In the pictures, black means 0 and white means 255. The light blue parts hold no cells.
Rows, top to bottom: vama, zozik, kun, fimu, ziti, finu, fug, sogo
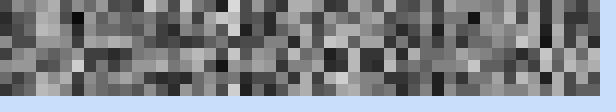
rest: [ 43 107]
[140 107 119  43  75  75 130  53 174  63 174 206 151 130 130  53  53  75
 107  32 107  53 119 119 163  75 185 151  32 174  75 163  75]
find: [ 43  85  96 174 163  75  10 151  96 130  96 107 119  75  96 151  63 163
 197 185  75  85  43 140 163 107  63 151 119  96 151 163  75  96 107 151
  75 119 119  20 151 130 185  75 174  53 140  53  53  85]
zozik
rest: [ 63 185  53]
[ 53 163  43 174 107 107 119 163 140 130 107  85  43  85 197 107 174 107
 185]
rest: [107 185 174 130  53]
[130 107  96 107  85 140  85  43 151 107 151  75 206  32 107  43  85 151
 174  85  96 163 174 130 107 119  43  85 130  32 140  96  96 140 151 130
 130 163 107 174  75  96  96]

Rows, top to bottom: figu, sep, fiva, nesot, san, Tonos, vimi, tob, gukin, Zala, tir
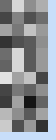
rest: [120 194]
[153]
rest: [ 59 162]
[21 99]
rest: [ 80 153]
[50]
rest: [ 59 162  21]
[99]

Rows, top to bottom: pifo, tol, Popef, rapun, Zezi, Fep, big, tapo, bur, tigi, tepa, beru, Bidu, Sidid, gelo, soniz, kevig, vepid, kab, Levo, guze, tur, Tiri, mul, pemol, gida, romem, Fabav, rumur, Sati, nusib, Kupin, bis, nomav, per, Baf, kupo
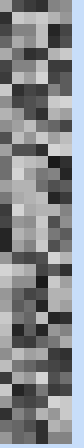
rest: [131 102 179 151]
[201]
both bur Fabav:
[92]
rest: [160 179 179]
[111  80  92]

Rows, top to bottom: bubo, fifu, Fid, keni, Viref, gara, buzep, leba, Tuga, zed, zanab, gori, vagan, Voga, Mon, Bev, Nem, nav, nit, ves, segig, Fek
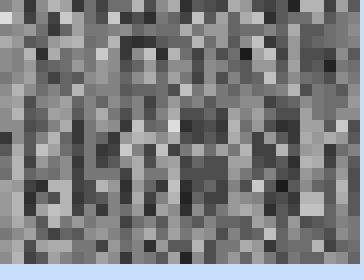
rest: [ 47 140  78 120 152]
[171 152  47  89  66 192 192 101 140  89]
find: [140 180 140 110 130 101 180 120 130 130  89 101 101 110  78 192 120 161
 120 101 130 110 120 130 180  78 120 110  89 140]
leba
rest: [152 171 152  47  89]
[ 66 192 192 101 140  89]
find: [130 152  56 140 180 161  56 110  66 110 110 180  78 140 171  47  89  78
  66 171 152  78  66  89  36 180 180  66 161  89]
bubo

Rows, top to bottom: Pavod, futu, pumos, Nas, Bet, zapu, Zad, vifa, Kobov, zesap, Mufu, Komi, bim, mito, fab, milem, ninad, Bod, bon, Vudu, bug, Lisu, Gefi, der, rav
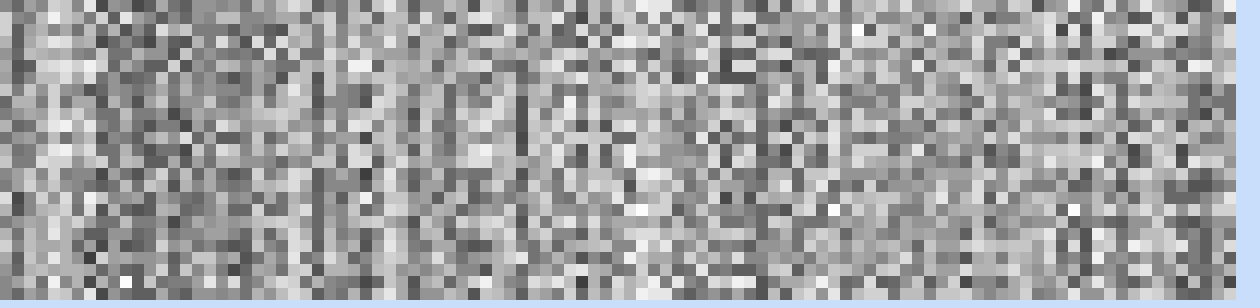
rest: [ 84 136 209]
[198  95 241 230 169 198]
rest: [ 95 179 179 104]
[198 198 220 148 148 148 160 125 160 115 160 169 160 160 189 209 148 209
 198 148 169 125 189  84 160 209 104 209 220 179 169 209 125  95 148 189]
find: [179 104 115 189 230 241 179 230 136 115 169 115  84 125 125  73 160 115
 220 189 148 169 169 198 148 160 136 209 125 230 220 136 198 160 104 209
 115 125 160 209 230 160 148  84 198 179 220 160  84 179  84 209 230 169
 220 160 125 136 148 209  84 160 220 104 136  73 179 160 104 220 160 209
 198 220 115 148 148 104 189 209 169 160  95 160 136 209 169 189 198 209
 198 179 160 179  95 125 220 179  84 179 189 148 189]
Mufu
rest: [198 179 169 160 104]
[230  95 169 104 125 104 198 220 104 209 179 230 148 125 104 136 125 125
 136 169 148 160 169 148 209 160 220 160 148 148 125 179  84 136 198  95
 220 209 169 179 209 169 115 125 169]
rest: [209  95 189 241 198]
[209 148 148 136 125 209  95 169 220  84 136  73 198 148  95 220 136 209
 209 209 104 160 230 104 148 189 136 148  84 136 115 209 179 198 198 209
 179 198 169 148  73 136 209 189  73 148 169 169 169]
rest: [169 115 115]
[ 84 220 104 230 241 209 230 160 148 160 148 220 136 209 209 104 136  84
 148 160 148 220 136 220 209 209 115 198 179 136 179 169 148 220 125 125
  95 220 160 220 169 209 125 209 209 136  84 169 220 169  84 136 125 189
 220]
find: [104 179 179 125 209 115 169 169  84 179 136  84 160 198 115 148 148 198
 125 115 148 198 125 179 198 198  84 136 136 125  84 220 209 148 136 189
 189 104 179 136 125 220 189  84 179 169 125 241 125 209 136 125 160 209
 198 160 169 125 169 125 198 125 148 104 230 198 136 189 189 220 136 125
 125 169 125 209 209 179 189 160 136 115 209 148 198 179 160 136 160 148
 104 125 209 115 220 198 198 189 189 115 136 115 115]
Kobov

